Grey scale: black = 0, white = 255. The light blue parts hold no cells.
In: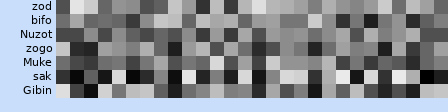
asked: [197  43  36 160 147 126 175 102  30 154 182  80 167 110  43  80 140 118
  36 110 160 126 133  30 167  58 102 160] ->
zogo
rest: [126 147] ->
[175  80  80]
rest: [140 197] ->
[189 102 189 167 175 102 154 160 118 118 203 140  50 118  30 118 147  43
  96 126]
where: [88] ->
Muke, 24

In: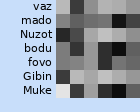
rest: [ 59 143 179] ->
[173 151]
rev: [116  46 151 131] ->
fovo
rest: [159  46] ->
[13 96]
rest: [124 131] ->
[151  46 116 103]
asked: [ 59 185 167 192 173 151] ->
Gibin

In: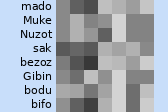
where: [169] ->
bodu, 0
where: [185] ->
bezoz, 4
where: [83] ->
bezoz, 1
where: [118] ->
bodu, 2
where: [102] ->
sak, 1

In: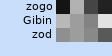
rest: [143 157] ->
[137  89]
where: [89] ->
zod, 3
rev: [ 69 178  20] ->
zogo
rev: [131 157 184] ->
Gibin
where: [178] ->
zogo, 1
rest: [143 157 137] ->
[89]
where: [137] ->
zod, 2

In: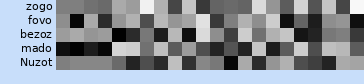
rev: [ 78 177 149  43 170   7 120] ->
Nuzot
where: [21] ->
bezoz, 17

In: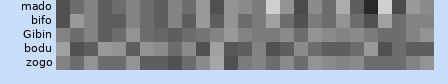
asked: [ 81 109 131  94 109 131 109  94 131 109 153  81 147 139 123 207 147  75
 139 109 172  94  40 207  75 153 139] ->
mado
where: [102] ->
Gibin, 7
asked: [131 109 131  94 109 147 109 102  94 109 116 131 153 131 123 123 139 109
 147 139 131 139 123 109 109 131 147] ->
Gibin
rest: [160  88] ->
[ 94 131  81  94 139 109  94  94 109 153  81 109  94  94]
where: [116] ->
Gibin, 10
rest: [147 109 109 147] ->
[ 94  94  81 109 139 166  81 123 131 109 139 109 147 139 131 139 109 109
 109 131 147]
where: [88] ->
bodu, 12

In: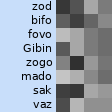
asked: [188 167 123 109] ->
fovo
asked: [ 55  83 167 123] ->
zod
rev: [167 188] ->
fovo
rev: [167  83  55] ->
zod
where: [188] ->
fovo, 0
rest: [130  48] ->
[152 117]
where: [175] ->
mado, 1

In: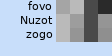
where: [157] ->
Nuzot, 1
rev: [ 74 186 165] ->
fovo
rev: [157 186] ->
Nuzot
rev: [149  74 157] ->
Nuzot
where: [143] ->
zogo, 3
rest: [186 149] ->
[ 74 143]
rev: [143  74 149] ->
zogo

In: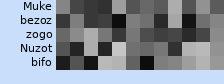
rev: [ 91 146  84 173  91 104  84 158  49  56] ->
Muke
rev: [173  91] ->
Muke

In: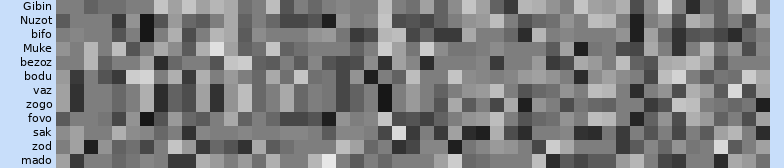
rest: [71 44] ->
[104 126]
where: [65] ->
fovo, 26
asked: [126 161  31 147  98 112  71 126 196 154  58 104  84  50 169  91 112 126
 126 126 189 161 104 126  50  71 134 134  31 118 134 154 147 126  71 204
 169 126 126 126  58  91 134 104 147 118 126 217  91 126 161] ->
zod
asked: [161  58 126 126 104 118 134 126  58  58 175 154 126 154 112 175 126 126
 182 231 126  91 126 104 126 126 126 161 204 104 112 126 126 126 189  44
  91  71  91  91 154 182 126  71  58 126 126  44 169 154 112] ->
mado
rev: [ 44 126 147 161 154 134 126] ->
bodu
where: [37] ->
fovo, 41

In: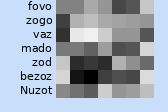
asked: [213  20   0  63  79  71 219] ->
bezoz
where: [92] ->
Nuzot, 2
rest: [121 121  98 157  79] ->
[ 85 213]
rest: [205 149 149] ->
[85]
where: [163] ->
zogo, 4
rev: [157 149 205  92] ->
Nuzot
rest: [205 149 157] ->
[190]

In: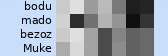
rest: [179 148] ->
[15 53]
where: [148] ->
mado, 4
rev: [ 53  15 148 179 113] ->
mado
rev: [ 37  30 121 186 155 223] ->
bodu
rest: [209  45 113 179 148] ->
[15 53]

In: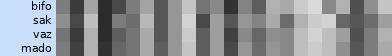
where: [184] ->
sak, 6
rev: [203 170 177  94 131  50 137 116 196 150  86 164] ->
bifo

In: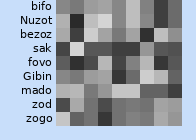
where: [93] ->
fovo, 0
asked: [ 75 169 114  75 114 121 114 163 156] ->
zod
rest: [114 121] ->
[114 163 156]
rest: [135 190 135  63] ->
[107]
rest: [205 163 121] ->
[163  48 190 143]
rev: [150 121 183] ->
mado

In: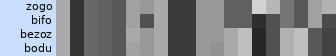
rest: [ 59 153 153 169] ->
[190  38  81 177 190  88  67]
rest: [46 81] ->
[117  88 161  75]
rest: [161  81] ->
[169  59  59 153 153  96  96  46  81 117  88 161  75]
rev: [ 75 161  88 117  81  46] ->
bifo
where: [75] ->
bifo, 19
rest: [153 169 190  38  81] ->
[177 190  88  67]

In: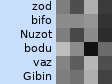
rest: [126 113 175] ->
[66]
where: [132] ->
vaz, 0
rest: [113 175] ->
[66]
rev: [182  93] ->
vaz
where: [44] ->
Nuzot, 3
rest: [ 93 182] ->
[78]
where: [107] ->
bodu, 3

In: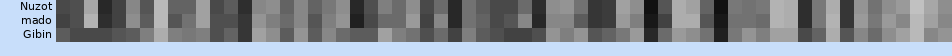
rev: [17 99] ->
Nuzot
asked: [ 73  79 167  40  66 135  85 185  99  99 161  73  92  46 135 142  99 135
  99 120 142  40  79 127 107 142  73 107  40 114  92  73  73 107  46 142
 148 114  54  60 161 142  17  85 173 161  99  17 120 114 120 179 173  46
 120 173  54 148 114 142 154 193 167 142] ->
Nuzot
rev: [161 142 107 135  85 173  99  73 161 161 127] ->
Gibin

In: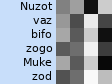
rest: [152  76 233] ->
[69]
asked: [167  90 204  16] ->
bifo
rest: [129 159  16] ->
[204]
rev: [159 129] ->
Nuzot
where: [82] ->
zod, 0
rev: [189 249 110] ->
zod

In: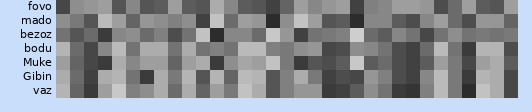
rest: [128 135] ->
[158 158 150  77 107 158  92  85 158]
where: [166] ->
Muke, 13
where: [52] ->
vaz, 25

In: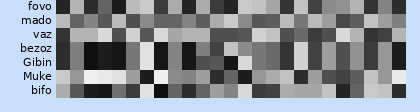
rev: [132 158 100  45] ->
bifo
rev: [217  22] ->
Gibin
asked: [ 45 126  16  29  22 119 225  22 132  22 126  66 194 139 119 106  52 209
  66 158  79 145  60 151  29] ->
bezoz
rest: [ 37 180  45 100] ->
[ 29 186 201  60 172  37 172  60  37 201 194 166  52 194  66 139 145 180
  52 132  45]
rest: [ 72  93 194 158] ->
[126]
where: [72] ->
mado, 20
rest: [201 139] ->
[ 87  93 186 119 186 158  72  93 194 158 126]

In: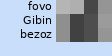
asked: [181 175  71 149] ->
fovo
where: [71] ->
fovo, 2
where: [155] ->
Gibin, 3
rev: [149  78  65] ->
bezoz
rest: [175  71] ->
[149]

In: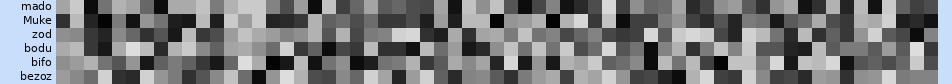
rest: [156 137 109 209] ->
[ 49  42 209 149 123  49  85 137 194 109  12 149 221 178  77  71 137 103
 209 164  36 156 209  97  42 131 137  91  49 123 156 170  64 178 164 209
 149  64  71  36  12 178 215  64  56 209 137  64  71  42 156 149  49 143
 149 215 123 131 131]
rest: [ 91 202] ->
[215 202  71  36 209 186 115  42 186  49  97  56 149 209  91  71  12 131]

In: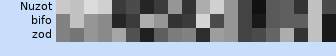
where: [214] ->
bifo, 10
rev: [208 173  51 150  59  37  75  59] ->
Nuzot
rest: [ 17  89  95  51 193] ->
[75]
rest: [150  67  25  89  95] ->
[ 95 193  25]

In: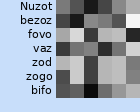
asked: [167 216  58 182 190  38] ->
fovo
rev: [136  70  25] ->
Nuzot
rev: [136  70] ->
Nuzot
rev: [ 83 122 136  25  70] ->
bezoz
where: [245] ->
bezoz, 5
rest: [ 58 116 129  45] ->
[116 209]

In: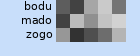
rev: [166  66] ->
bodu
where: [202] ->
bodu, 3

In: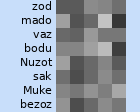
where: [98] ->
vaz, 1
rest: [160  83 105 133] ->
[90]
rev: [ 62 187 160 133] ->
bodu
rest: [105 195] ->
[55]
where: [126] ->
Muke, 3
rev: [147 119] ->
Muke
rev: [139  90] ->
zod

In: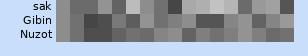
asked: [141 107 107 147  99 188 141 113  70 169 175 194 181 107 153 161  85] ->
sak
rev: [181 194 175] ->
sak
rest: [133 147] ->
[ 99 133 153]
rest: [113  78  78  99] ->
[113 107 133 141  99 127 113 127 147 127 107 113]
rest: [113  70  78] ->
[121  93 147 113 127 141  85  85 133 147  99 133 153]
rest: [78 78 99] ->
[113 107 133 141  99 127 113 127 147 127 107 113]

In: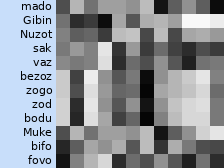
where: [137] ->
vaz, 0
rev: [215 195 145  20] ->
zod
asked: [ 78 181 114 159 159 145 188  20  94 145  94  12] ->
mado
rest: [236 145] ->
[ 86 121  12 145 181 202 229 129]

